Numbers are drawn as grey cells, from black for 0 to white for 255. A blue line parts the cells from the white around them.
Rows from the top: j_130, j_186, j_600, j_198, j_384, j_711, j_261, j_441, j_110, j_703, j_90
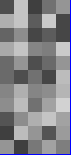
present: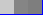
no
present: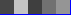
no
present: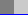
yes
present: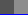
yes
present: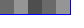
yes
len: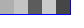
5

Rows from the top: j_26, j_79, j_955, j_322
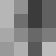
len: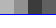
4
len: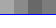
4
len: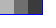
3
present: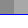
no

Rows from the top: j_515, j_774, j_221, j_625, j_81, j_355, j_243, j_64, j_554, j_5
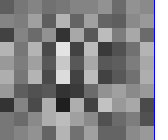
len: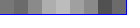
9
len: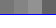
4
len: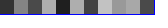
11

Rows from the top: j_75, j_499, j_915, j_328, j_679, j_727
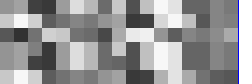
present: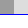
yes
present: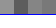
yes
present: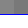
yes
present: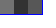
no

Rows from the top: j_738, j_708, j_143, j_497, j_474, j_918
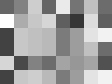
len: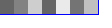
7
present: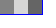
no
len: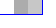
3
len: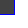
1
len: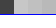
4

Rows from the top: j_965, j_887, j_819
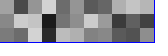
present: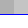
yes
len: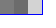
3
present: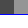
yes
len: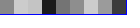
9
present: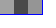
yes
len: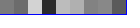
9

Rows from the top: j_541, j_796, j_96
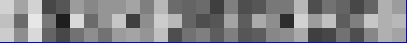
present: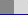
no
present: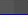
no
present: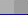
yes
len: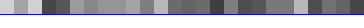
26

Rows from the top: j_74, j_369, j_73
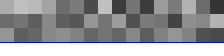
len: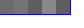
5
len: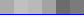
6
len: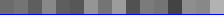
16

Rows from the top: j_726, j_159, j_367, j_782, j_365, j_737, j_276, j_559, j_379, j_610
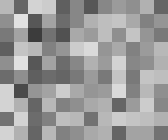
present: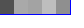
no
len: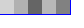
5
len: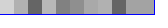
11

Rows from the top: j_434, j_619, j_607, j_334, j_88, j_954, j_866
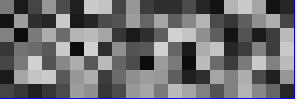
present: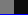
yes
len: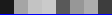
8
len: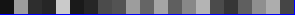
21
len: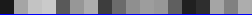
18
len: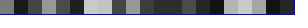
21

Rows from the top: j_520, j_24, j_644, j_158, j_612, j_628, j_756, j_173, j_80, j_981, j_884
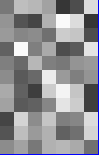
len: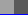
2
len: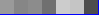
7
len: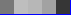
5
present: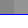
no

